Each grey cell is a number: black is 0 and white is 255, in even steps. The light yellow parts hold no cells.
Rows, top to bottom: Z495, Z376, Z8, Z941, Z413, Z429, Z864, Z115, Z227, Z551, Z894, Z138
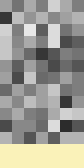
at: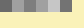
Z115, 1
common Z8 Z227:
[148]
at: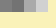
Z551, 3
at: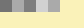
Z495, 2
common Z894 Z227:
[136]
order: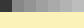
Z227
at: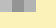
Z376, 2

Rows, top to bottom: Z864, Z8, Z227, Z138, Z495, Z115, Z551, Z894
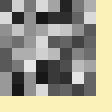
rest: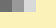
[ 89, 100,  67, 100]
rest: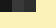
[229, 100]
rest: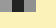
[ 23,  57,  46, 229, 100]

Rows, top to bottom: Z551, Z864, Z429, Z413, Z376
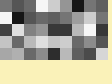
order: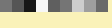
Z864
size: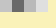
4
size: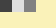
3

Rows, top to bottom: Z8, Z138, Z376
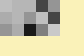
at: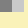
Z376, 4
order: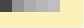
Z138

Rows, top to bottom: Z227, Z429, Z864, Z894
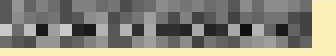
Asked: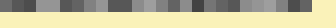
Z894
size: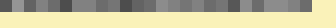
26
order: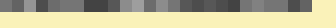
Z429
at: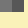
Z227, 19

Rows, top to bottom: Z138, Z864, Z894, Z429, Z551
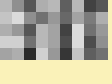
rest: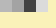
[113, 152]
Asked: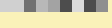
Z429
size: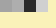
4
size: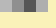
4
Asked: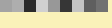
Z551
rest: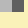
[184,  66,  86]

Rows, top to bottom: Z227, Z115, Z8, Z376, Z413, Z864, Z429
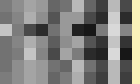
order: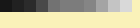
Z413
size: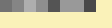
8

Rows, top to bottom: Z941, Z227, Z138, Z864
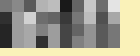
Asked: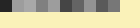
Z138
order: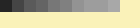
Z138

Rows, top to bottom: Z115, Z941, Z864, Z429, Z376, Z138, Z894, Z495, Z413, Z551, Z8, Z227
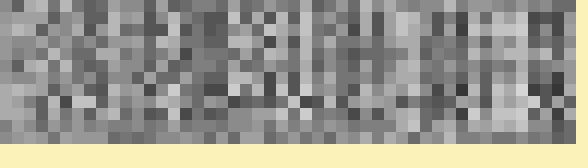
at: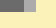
Z376, 7
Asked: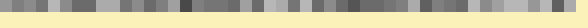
Z376
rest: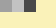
[ 85,  73, 151]
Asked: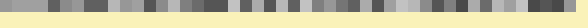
Z941
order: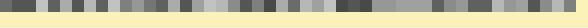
Z941
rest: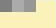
[107, 151, 139, 183, 127, 127, 139, 117, 117, 139, 117, 127,  96, 107]
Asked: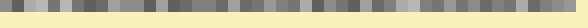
Z138

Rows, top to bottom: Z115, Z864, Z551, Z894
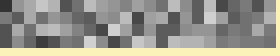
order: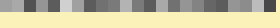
Z864
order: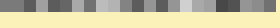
Z864
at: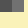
Z115, 6

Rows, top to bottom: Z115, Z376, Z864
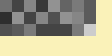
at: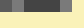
Z864, 2
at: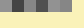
Z376, 2
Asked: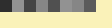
Z376
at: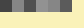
Z376, 3
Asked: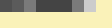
Z864
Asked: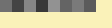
Z115
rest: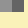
[122,  91]

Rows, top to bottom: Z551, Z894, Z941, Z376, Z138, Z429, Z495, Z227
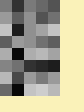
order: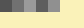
Z894
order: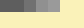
Z376
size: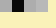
4
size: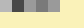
5
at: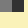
Z551, 1
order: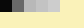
Z227

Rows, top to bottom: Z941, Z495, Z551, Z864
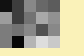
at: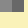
Z941, 3
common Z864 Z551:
[124]
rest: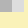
[201]
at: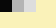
Z864, 2
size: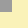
1
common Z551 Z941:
[136]

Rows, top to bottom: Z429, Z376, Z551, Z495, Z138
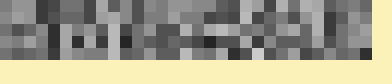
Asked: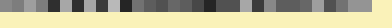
Z495
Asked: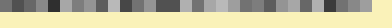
Z551
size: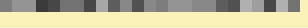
25

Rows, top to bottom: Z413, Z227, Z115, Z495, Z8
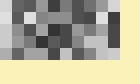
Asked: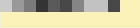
Z495
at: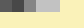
Z495, 5
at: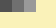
Z413, 7
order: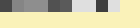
Z227

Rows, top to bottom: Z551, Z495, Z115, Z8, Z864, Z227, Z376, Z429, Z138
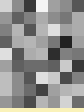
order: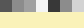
Z551
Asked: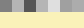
Z115
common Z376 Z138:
[75]
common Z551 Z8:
[160]
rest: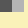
[223, 160, 172]
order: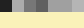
Z8

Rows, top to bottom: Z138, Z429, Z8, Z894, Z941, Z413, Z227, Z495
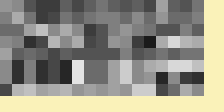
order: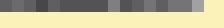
Z941
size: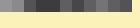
11
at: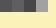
Z138, 11
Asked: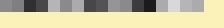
Z894
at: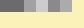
Z413, 8
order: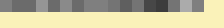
Z429

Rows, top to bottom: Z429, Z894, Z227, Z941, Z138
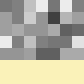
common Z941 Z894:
[128]
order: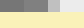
Z429
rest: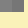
[118, 226]
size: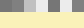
7
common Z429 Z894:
[128]
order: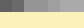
Z227
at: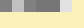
Z941, 2

